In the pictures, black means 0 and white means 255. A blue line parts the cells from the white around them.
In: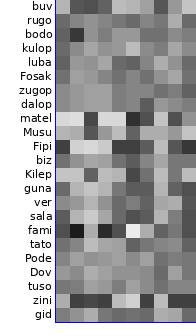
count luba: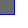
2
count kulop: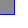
3
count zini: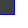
5
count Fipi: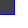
3

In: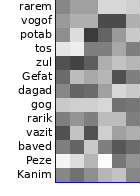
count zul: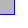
1
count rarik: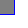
3
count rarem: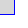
2
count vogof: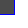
2
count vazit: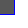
0
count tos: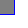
3

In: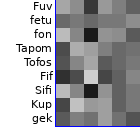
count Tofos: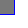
1
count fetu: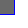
2

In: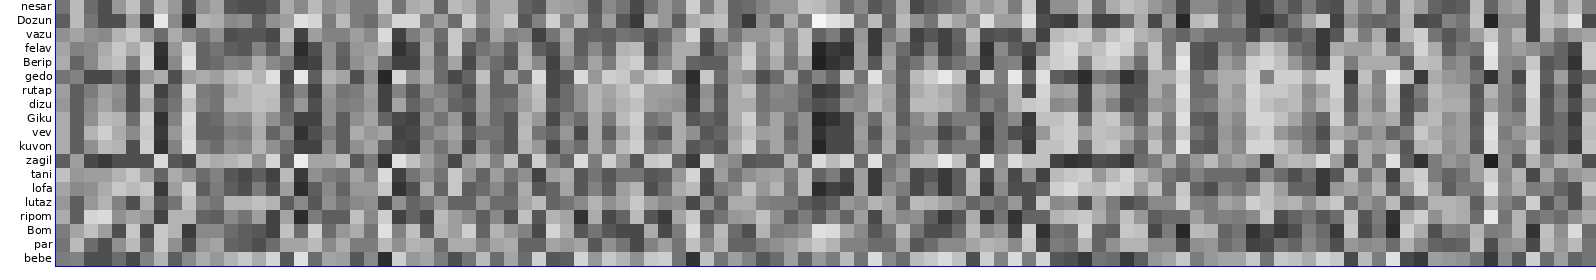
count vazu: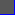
9
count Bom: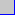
4
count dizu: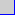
2

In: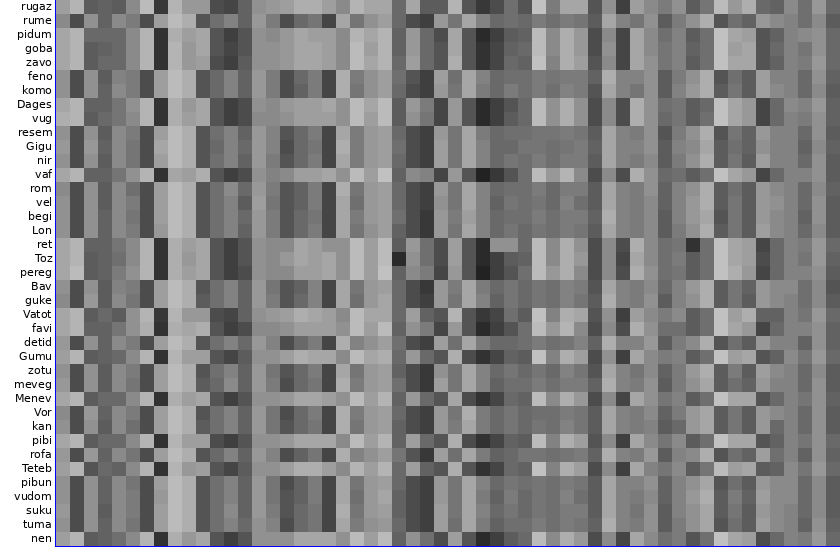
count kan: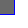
6
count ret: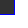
2
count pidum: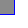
7

